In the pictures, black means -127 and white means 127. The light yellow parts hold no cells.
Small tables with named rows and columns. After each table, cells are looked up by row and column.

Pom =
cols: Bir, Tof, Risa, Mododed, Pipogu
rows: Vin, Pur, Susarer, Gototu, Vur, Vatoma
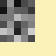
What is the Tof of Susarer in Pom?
-8
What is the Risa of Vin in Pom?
-113
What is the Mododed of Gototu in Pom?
-26
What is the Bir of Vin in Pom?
-79
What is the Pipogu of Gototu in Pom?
1
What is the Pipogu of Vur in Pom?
76
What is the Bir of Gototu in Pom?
-49
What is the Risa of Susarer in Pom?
57
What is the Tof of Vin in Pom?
21
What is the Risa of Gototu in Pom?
-69
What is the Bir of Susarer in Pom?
-11
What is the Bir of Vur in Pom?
66
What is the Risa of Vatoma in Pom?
64
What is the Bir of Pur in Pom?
-109
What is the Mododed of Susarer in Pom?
20
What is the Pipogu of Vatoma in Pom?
-54
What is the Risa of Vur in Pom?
-94
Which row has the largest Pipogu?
Vur

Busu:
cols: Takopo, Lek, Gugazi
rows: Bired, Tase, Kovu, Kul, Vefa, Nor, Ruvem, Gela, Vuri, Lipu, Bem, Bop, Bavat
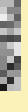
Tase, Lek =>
6
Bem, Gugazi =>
23
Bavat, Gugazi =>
65
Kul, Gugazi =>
17
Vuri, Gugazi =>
-59
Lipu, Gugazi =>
-35
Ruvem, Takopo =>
24
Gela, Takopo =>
17
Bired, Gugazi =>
-24
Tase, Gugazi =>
7
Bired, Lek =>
55
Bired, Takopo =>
56
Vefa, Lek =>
36
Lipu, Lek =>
-83
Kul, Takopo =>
-28
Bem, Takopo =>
-35
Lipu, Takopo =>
7
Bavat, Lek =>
59
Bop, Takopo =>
43
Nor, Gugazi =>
-44

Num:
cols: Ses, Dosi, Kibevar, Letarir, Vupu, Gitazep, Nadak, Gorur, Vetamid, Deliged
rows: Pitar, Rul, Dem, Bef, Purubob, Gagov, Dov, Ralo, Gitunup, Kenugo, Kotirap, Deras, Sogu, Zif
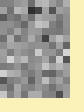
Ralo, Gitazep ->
73
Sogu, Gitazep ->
22
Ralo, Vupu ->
5
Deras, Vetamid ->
34
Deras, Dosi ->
-1
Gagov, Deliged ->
32
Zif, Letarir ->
-9

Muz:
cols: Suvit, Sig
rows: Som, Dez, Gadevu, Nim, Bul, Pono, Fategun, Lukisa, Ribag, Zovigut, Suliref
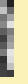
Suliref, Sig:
-67
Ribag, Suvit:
-77
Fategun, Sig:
36
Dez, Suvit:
67
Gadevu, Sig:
34
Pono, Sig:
20
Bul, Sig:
-1
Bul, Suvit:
-32
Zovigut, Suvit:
-63
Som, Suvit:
16
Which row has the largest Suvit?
Dez

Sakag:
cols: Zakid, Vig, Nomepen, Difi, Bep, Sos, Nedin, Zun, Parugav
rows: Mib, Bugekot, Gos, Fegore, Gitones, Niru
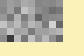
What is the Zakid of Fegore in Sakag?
67
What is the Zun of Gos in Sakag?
10
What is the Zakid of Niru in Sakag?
11
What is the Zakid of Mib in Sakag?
15
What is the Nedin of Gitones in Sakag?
31
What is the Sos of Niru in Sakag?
19
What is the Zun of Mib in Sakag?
7
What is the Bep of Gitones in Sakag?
-3
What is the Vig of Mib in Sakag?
29
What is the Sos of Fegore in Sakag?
40
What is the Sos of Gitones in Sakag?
32
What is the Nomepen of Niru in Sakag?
59
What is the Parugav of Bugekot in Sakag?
-8
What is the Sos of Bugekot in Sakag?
13
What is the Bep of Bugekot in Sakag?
46
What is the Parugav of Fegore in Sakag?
-24
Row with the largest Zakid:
Fegore

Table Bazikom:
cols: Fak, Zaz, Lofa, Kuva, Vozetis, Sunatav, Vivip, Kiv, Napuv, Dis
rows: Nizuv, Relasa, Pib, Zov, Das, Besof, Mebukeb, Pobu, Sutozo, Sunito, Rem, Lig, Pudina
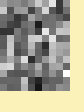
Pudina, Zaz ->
-32
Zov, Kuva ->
-18
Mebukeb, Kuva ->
-19
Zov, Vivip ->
-15
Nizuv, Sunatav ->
74
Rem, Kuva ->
-43
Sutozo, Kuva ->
91
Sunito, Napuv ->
40
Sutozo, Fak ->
2
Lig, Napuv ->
-29
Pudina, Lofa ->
-28
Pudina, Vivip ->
-15
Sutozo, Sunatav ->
-24
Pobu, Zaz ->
75
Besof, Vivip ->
4

